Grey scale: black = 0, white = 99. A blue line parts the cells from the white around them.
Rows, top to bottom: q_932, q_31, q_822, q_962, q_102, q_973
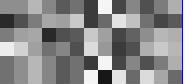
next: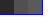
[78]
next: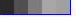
[78]
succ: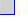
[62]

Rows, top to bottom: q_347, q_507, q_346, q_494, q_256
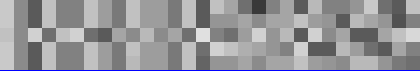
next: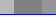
[78]
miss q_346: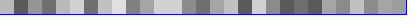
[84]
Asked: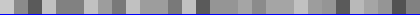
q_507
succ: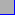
[64]
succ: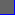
[58]
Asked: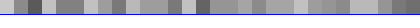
q_256
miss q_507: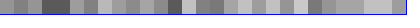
[32]

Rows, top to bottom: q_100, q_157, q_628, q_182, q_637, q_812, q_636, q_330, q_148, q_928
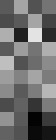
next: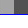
[45]
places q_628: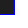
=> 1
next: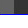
[48]
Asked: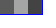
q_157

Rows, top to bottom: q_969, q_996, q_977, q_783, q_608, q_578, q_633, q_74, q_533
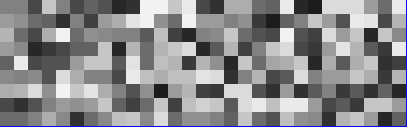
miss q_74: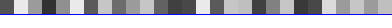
[81]
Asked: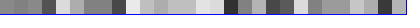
q_578
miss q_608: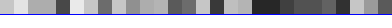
[64]

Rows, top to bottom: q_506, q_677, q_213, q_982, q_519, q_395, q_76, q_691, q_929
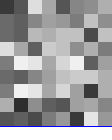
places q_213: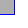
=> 3
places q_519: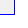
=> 1 5
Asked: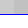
q_982
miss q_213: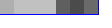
[72]
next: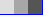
[52]

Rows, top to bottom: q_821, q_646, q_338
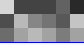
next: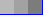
[63]
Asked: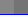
q_646
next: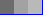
[63]
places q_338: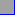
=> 1 3 5
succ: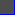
[72]

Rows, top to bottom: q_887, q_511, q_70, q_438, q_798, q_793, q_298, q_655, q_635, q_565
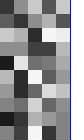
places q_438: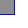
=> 0 1
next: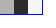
[92]
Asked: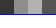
q_511

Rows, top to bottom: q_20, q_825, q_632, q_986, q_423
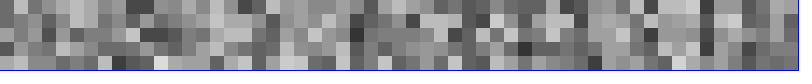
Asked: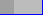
q_825
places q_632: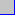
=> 9 22 36 39 44
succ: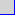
[66]
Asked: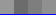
q_825
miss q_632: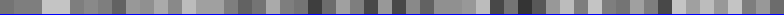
[31]
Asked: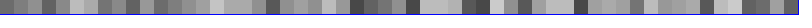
q_825
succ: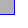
[34]

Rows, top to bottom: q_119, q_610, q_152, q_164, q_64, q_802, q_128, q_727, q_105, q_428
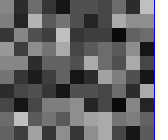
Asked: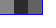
q_64
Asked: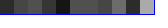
q_128
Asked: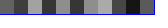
q_428
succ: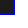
[24]
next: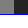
[70]
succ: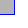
[35]
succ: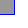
[24]

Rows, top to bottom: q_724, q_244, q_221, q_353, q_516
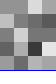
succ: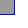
[42]
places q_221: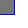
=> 2 3
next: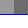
[70]
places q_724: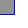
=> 0 1
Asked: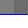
q_244
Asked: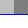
q_244

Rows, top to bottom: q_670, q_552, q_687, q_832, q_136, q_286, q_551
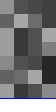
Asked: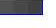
q_670
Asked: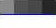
q_136
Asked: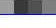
q_832

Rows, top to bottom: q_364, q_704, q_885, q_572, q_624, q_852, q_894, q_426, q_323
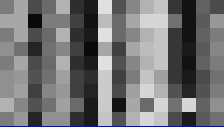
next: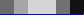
[35]
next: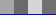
[83]
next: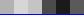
[44]

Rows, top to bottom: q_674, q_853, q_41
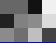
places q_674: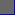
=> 0 1
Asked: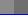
q_41
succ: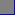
[54]
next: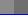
[74]

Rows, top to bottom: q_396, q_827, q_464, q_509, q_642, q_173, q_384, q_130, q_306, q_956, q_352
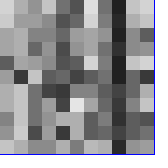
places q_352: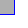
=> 1 4 7
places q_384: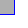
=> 0 10
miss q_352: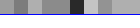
[72]
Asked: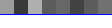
q_956
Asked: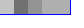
q_306
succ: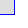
[44]

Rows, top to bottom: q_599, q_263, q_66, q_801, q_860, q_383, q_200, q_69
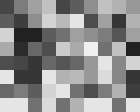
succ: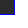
[40]
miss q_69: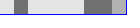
[85]
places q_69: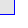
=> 0 1 6 7 9
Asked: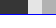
q_383
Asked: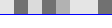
q_69

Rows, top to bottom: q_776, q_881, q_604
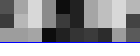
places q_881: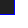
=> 5
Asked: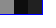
q_776
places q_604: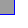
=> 0 1 8
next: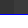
[17]
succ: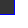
[23]
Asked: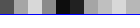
q_776
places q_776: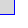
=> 2 8

